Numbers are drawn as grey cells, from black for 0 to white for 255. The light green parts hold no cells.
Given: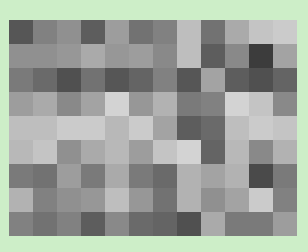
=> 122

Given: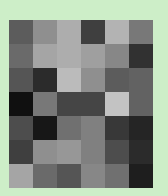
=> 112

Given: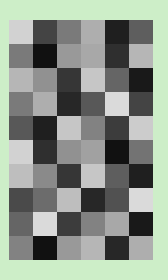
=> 39

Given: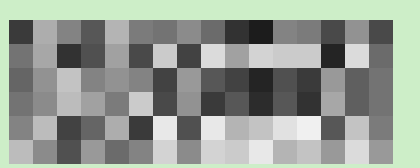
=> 219

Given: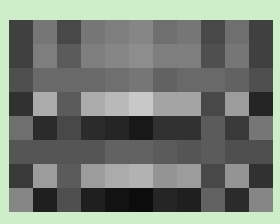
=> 43

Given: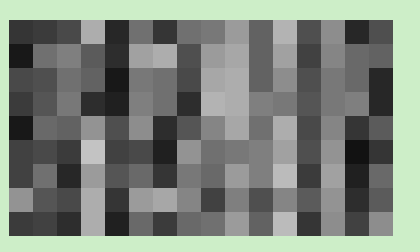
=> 65
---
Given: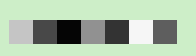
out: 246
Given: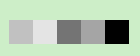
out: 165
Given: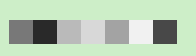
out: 241
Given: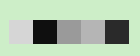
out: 181
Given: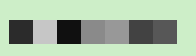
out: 66
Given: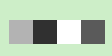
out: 255
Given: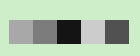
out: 204
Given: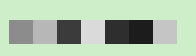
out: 28
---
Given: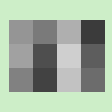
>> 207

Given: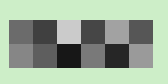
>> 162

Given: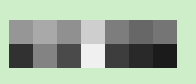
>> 103

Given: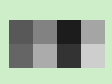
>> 28

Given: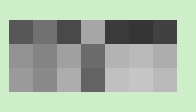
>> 186

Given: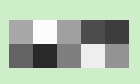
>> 76

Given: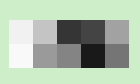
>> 68

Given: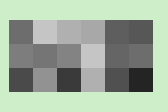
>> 101
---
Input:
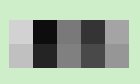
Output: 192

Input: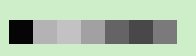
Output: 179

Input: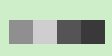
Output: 143

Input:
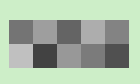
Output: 173

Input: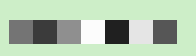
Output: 229

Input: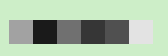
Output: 162

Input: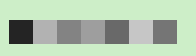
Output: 178

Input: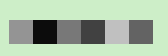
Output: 148

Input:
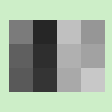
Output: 192

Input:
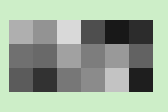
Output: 195
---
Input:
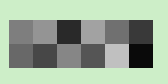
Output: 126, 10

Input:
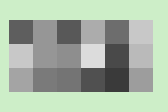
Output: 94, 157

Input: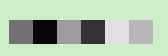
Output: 114, 183

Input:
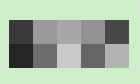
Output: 57, 179

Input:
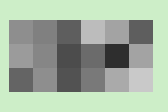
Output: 142, 201

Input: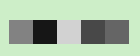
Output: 130, 101
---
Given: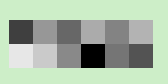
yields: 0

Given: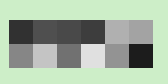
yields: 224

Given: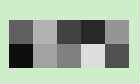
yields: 127

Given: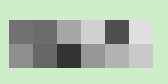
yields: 150

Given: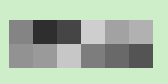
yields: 125

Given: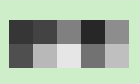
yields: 230
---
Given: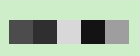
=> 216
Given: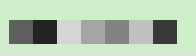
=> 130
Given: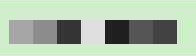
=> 32
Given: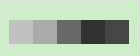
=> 105
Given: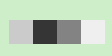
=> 53
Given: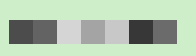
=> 200
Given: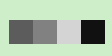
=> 129
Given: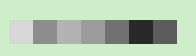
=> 113
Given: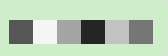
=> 37
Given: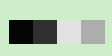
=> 48
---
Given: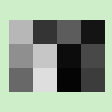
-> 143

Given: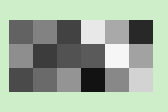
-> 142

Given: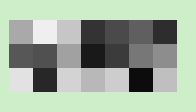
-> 87

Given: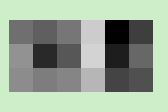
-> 146

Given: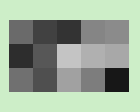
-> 45

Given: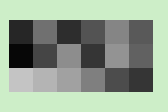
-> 7

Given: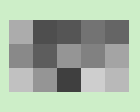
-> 137
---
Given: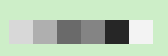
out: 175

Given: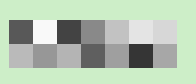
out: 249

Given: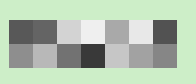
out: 100

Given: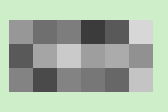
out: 111

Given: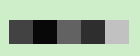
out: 8

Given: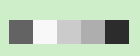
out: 248

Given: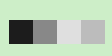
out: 136

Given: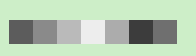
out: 138
